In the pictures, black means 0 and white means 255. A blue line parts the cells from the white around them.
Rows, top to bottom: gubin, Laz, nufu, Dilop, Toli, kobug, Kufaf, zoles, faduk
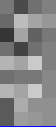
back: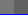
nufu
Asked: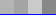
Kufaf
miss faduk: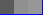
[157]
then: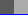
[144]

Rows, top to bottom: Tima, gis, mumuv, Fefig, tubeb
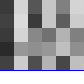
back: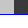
gis
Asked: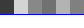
mumuv
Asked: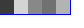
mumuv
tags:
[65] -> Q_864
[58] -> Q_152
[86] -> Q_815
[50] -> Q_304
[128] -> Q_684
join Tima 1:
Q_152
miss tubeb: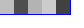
[71]

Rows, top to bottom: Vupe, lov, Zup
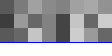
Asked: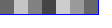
Zup
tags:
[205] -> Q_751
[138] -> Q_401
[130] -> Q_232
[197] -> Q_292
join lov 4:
Q_232

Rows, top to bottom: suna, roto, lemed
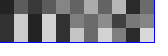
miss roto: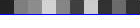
[120]
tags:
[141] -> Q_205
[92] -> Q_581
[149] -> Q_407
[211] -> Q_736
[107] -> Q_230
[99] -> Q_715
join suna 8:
Q_715
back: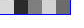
lemed
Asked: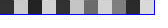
lemed
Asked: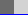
lemed
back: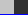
lemed

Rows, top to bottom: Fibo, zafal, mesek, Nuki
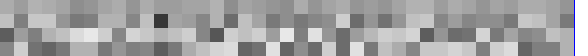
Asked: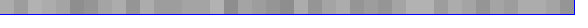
Fibo
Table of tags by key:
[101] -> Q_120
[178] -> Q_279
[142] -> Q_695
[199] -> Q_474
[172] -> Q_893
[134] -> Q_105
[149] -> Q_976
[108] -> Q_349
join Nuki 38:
Q_120

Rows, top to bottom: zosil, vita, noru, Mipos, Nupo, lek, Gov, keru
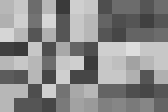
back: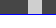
lek
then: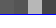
[207]
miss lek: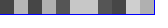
[92]
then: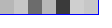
[78]
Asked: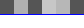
noru
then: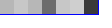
[199]
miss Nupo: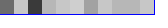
[191]

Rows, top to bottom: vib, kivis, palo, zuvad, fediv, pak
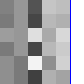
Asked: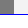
fediv
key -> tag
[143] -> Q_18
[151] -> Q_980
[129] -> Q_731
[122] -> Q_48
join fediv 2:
Q_48
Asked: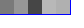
kivis
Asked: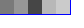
zuvad

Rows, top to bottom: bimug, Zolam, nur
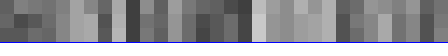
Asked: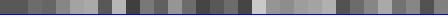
nur
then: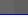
[75]
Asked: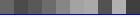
Zolam
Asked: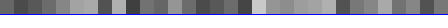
Zolam

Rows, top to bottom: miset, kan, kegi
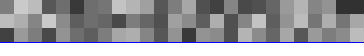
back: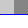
kan
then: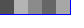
[87]

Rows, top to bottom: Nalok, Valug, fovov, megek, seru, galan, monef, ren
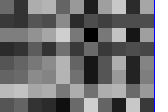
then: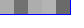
[153]
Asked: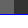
ren
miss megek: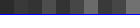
[92]

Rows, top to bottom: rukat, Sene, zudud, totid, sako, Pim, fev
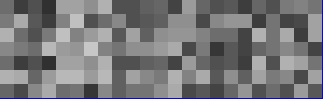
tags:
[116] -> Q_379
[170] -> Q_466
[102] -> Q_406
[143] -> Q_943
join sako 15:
Q_406
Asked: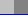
zudud
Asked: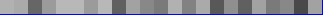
Pim

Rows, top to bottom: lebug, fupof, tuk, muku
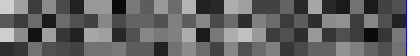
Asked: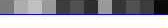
tuk
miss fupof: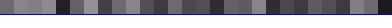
[87]

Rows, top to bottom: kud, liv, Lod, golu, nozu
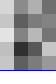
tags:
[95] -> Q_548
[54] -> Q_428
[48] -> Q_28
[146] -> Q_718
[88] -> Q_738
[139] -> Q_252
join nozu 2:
Q_548
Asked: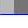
Lod
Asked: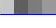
nozu

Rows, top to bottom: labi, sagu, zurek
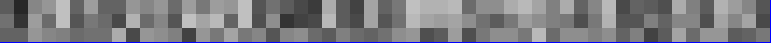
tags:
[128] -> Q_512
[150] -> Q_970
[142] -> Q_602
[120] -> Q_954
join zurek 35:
Q_954
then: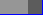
[99]
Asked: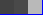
sagu
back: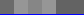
labi

